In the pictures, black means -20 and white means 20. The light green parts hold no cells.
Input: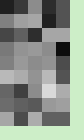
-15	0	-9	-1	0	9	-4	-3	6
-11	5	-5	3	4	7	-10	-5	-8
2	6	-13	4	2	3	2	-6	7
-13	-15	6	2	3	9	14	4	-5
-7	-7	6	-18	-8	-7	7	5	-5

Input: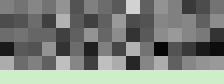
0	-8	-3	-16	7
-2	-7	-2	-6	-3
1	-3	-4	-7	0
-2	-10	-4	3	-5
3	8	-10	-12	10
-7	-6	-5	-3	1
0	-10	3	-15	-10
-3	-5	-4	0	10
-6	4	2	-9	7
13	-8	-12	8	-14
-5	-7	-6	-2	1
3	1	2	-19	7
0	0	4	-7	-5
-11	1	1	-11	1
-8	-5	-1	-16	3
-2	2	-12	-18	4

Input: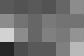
-6	2	13	-14
-7	-2	2	-8
-6	-4	-4	-6
-7	-1	0	-6
-4	-2	-1	0
2	-2	3	9

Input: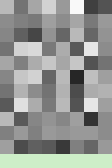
9	2	1	-2	6	1	-2	-6	9	0	5
-2	0	-5	13	0	11	8	15	-6	4	-8
6	-1	-9	14	7	13	2	7	1	0	-5
13	5	3	-1	11	-4	-2	-1	3	4	-6
4	2	-4	7	6	9	8	9	1	3	-11
19	6	9	-6	11	-14	-8	-7	5	4	0
-10	-1	-4	16	-7	10	7	16	-12	4	-4
-7	4	3	2	-2	5	8	5	2	2	4

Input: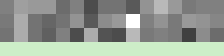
0	-1	-2
5	7	7
4	-2	-2
4	-4	-5
-3	-2	0
0	3	-8
-8	-6	7
-2	2	-7
-2	4	-8
-6	20	9
3	0	-1
9	3	0
4	-1	-1
-1	4	-10
0	3	2
0	1	-3

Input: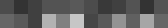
-8	-4
-12	-6
-10	-10
-7	8
-7	0
-6	11
-8	-9
-11	-6
-10	3
-7	-5
-12	6
-7	-4

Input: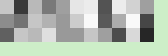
11	2	-5
-11	-2	11
9	11	9
-1	8	15
5	4	4
16	12	4
17	19	11
-7	-6	5
17	7	-8
13	19	14
5	-9	-14
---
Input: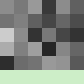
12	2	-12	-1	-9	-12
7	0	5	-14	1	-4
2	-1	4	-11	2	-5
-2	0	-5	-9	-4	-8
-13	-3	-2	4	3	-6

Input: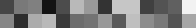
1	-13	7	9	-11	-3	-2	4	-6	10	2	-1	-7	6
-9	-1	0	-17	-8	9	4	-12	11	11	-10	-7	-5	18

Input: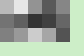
9	16	3	-6	1
0	4	12	6	-7
-2	-5	-12	-10	-4

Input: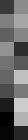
3	-13
0	6
-2	-6
-4	10
-5	1
-8	-1
-11	2
-16	12
-19	-14
-20	8

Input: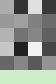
11	-15	18	-9
8	-2	1	-5
7	-12	15	-11
4	5	0	-3
-4	1	-6	3

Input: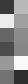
17	5
4	19
-2	-13
-4	2
-8	1
-11	9

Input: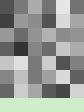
11	15	-1	12	-7	0
4	-3	3	8	2	3
1	10	-1	5	14	-5
-4	12	6	-6	-9	13
-5	-12	1	-3	11	7
-7	-1	7	-2	16	-2
-10	4	2	-7	14	6

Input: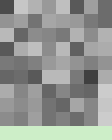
9	-4	2	1	-1	8	2	8
7	1	5	-4	1	-3	-4	12
4	2	4	-2	-4	6	1	11
3	5	-2	6	5	4	-1	-3
2	0	5	-2	0	-3	1	12
-1	-2	0	4	6	3	0	3
-4	-3	-6	9	9	-1	-10	7
-6	7	10	2	9	-5	6	7
-8	11	8	4	10	-6	5	-3

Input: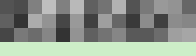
-5	-12	7	3	-9	4	-10	5	-4	-11	2	-10	2	1
-7	-8	0	10	0	9	-5	-2	8	-7	-1	4	3	-4
-9	-1	-3	1	-12	3	-5	-2	1	-6	-6	-3	5	6
